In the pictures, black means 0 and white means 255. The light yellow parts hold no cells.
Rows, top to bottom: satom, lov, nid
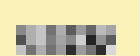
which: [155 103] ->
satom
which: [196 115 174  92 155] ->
satom
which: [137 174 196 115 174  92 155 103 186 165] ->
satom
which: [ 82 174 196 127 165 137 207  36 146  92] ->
lov
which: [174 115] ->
nid

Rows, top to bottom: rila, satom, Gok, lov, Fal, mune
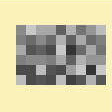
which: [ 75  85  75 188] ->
mune
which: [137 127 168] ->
lov
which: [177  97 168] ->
satom
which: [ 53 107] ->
Gok

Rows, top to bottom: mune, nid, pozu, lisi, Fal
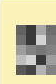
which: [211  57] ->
lisi
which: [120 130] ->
pozu
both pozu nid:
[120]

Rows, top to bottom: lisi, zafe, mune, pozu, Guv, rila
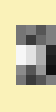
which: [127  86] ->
lisi
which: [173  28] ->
pozu

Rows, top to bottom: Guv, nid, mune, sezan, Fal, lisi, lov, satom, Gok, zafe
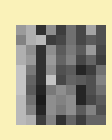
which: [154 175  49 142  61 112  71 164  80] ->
Guv
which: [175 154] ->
sezan
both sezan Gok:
[130]
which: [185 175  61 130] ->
zafe
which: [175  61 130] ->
zafe

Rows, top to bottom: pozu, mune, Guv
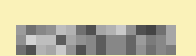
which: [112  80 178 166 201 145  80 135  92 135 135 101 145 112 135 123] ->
Guv
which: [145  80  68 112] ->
pozu
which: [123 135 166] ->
mune
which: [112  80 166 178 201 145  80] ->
pozu
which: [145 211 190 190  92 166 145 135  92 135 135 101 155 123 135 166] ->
mune

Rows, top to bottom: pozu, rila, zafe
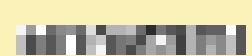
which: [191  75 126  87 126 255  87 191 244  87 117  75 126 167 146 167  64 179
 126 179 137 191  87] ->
zafe
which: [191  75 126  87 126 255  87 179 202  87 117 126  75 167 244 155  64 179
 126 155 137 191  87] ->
rila
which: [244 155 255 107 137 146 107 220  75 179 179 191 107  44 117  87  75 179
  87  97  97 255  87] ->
pozu
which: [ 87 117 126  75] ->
rila

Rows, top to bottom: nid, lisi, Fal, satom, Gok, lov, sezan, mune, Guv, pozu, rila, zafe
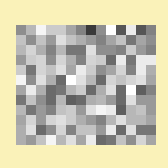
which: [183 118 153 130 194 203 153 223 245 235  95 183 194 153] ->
Guv
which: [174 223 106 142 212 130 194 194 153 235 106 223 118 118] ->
rila

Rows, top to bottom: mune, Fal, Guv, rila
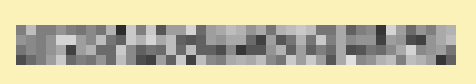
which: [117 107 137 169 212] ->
Guv
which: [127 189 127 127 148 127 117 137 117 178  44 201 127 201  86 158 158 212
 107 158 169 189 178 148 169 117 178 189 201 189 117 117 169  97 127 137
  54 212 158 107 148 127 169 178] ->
mune
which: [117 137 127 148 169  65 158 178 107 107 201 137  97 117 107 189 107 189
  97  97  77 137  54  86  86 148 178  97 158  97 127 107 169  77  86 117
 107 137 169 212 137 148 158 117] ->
Guv
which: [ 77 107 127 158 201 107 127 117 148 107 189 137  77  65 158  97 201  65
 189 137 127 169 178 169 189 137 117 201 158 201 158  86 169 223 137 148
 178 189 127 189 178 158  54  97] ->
rila

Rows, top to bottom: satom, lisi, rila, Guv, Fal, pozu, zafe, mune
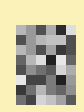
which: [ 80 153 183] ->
lisi
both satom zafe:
[183]
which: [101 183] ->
Guv
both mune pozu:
[68]
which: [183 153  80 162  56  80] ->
rila
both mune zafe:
[112]
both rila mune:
[162]

